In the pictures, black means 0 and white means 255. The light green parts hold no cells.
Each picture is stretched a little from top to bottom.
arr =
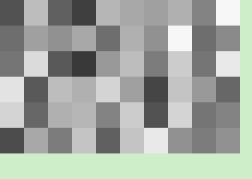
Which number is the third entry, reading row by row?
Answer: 96
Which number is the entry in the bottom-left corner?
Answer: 76
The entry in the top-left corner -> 82
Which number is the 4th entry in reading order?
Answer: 63
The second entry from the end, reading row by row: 124
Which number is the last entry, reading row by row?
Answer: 145
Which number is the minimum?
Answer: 57
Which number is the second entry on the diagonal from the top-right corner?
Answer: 110
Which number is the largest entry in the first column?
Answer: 227
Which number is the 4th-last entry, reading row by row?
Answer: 233
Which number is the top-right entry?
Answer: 247
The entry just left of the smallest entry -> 89
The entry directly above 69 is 124
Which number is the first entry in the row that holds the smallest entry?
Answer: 117
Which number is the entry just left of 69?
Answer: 160

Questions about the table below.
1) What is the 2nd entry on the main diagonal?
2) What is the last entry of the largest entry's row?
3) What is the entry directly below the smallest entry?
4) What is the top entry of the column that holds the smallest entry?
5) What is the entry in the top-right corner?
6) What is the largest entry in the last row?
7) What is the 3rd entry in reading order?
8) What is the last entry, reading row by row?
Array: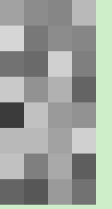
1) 120
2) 134
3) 185
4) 162
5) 185
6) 154
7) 134
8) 114

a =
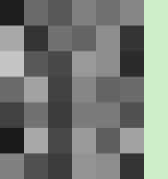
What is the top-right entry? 134
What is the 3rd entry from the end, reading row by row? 147
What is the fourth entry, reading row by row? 128
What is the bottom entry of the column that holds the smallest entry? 128
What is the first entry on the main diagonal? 31
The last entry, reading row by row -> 52
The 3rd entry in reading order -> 88
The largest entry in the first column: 197
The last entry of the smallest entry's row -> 161
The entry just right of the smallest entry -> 168
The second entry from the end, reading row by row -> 141
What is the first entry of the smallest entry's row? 25
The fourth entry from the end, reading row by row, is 60
